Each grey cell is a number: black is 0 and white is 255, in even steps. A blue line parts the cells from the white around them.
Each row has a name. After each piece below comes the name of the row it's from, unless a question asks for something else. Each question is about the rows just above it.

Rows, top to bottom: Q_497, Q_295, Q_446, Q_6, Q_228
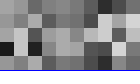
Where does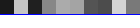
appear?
Q_6
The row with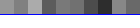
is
Q_228
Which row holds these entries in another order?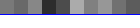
Q_228
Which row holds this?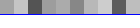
Q_446
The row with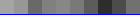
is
Q_497

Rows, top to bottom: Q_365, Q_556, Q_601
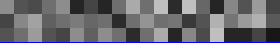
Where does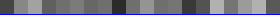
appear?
Q_556
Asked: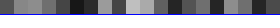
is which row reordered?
Q_601
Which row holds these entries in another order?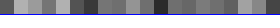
Q_556
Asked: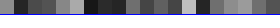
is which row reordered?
Q_601
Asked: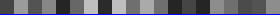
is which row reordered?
Q_365
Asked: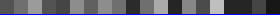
Q_601

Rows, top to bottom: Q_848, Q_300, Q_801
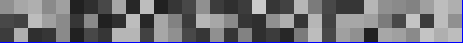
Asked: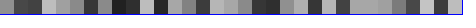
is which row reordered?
Q_300
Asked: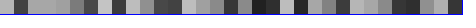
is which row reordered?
Q_300
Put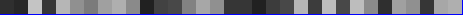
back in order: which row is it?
Q_801
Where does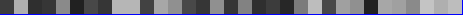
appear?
Q_801
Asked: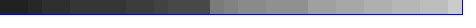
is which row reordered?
Q_848
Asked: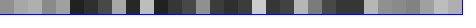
Q_848
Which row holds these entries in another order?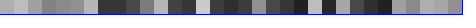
Q_848

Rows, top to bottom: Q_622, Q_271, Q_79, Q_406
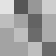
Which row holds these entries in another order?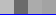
Q_79
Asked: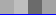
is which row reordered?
Q_79

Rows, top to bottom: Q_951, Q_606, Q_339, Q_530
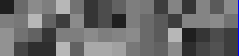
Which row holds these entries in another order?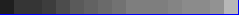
Q_339
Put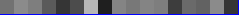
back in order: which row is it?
Q_951
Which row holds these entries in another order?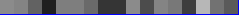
Q_951
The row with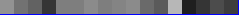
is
Q_339

